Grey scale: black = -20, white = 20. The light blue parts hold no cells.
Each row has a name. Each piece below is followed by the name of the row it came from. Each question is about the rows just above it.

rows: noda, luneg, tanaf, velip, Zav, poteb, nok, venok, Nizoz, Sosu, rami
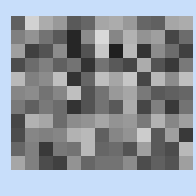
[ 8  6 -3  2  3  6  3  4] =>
venok
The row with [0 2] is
Zav
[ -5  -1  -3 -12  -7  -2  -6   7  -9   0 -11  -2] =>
nok
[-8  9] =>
Sosu
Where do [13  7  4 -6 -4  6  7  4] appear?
noda
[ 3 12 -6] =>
Nizoz

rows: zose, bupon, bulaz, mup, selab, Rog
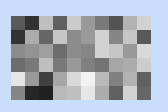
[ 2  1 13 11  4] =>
bulaz
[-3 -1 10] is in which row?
mup
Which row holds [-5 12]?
zose
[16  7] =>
Rog

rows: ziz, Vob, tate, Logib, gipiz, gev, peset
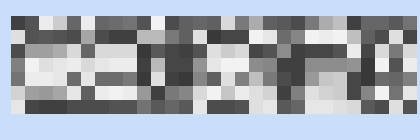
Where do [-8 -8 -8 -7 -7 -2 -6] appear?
peset
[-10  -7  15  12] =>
tate

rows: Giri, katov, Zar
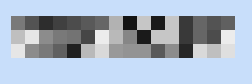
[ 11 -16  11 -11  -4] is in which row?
Giri
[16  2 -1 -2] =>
katov
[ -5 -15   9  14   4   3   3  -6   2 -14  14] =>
Zar
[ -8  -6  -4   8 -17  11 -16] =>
Giri
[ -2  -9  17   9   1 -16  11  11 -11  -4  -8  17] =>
katov
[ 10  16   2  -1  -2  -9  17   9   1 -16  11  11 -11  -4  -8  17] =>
katov
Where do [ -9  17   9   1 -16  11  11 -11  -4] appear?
katov

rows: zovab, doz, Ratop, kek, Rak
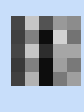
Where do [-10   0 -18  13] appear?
doz
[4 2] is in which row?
zovab
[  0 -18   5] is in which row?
kek
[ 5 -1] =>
kek
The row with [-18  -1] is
Rak
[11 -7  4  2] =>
zovab
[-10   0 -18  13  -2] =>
doz

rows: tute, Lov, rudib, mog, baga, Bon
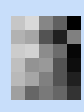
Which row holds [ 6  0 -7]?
baga
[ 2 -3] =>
rudib
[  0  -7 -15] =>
baga
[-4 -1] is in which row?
Bon
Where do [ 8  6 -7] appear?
Lov

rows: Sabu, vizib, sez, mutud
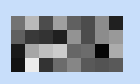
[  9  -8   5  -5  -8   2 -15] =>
Sabu
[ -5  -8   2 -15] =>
Sabu
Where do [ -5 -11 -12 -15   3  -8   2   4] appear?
vizib
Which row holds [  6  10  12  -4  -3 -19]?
sez
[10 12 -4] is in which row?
sez
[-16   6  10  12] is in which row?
sez
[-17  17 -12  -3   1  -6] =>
mutud

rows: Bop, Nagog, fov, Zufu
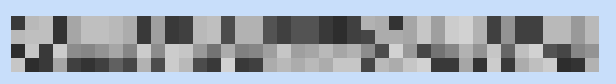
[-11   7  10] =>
Zufu
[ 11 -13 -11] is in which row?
Zufu
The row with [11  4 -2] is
fov
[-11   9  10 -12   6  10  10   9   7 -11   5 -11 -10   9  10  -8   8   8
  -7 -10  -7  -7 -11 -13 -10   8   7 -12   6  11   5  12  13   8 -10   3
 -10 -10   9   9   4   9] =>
Bop
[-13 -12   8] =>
Zufu

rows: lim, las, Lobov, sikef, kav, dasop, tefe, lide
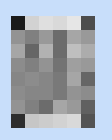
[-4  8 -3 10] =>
Lobov
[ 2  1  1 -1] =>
dasop
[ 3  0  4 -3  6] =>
las
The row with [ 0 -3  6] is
tefe
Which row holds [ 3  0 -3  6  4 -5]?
tefe
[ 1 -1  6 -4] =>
kav

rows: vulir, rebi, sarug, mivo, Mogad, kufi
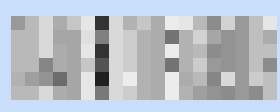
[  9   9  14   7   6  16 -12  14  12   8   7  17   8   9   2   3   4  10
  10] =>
sarug
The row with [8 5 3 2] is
kufi
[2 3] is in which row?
sarug

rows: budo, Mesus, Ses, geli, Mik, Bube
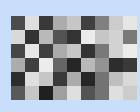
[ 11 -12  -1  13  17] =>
Ses
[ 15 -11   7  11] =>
budo
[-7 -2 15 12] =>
Bube
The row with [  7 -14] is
Mik

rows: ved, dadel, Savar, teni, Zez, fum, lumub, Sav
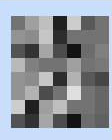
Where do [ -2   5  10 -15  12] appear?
ved
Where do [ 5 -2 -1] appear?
teni

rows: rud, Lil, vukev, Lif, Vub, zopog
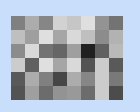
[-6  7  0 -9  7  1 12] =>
Vub
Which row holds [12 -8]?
zopog
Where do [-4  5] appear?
vukev
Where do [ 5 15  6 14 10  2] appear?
Lil
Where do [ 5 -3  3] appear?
zopog
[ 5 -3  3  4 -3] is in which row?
zopog

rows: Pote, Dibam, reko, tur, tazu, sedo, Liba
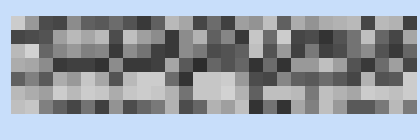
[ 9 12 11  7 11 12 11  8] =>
sedo
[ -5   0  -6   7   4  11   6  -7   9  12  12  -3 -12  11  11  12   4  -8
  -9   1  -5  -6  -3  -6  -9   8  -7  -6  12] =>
tazu
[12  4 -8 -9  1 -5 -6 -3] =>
tazu
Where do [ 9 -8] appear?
Dibam
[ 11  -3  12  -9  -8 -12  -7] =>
Dibam
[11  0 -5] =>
Liba

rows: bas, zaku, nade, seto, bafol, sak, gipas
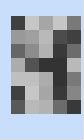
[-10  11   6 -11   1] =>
sak
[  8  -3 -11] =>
gipas

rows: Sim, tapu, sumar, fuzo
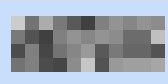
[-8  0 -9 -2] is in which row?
sumar
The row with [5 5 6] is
fuzo
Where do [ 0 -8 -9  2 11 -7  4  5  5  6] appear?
fuzo
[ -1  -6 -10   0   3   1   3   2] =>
Sim
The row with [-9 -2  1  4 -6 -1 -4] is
sumar

